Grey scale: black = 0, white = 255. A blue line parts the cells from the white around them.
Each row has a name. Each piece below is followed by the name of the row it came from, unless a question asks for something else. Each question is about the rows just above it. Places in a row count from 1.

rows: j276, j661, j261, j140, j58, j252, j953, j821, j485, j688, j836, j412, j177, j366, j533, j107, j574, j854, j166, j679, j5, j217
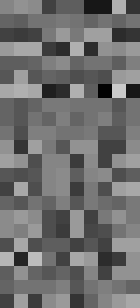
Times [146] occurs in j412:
2
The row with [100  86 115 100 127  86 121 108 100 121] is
j533
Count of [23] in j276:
2
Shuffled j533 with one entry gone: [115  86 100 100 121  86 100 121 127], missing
[108]
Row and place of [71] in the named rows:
j574, 7
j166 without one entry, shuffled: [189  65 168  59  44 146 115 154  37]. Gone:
[182]
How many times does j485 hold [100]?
3

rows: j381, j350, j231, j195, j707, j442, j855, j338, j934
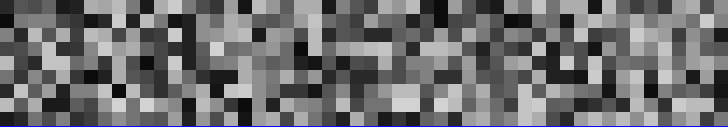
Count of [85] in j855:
4
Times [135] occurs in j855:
4
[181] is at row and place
j855, 40
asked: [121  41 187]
j195
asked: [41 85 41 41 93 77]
j442
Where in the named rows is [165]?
j381, 8
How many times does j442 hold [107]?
2

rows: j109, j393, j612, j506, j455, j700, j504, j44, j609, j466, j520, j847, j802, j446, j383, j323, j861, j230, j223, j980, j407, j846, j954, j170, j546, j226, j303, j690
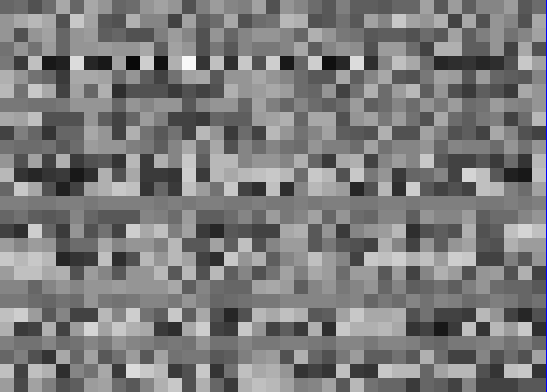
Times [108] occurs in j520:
8
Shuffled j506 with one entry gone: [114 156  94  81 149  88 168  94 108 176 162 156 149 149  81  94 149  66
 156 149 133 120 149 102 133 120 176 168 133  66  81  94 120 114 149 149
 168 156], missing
[141]
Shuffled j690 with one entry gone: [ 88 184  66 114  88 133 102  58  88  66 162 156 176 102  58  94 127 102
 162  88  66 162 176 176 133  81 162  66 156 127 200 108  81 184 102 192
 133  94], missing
[73]
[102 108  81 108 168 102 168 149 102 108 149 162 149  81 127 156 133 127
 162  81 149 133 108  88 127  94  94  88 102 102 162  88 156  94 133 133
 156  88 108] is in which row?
j109
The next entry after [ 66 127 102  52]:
[102]

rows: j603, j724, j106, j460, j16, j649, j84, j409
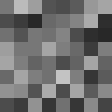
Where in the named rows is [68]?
j409, 8
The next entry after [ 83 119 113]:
[132]
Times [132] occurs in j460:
0
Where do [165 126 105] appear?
j460

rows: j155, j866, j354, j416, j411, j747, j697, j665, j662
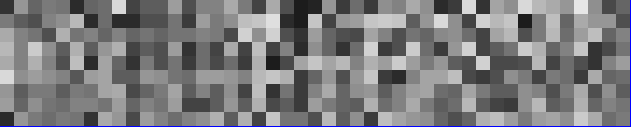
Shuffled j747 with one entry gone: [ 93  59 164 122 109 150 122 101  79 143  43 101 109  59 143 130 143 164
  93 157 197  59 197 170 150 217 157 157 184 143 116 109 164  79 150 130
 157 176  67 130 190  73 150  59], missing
[87]
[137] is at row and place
j354, 32
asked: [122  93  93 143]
j697

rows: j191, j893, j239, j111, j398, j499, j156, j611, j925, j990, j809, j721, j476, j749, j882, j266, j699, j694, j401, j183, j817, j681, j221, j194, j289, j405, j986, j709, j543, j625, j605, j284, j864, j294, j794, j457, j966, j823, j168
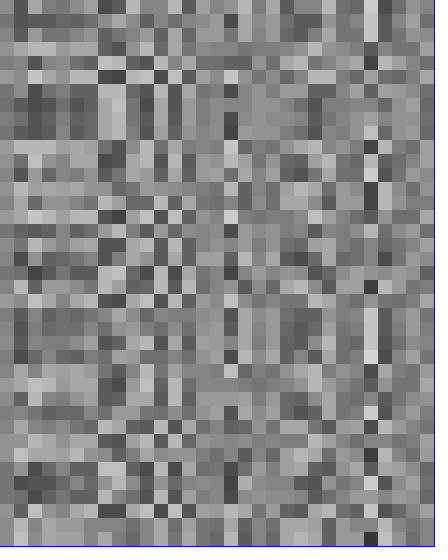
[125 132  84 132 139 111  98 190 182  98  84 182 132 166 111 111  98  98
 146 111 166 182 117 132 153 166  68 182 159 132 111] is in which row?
j398
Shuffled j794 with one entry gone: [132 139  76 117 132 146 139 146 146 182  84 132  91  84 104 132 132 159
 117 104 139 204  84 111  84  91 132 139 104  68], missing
[174]

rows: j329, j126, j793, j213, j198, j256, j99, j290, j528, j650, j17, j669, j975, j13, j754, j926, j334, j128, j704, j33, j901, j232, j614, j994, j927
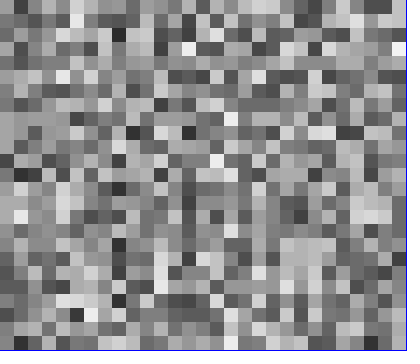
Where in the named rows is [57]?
j614, 6
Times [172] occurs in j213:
3
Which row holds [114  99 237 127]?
j528
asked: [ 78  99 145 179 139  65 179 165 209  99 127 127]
j669
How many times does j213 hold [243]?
1

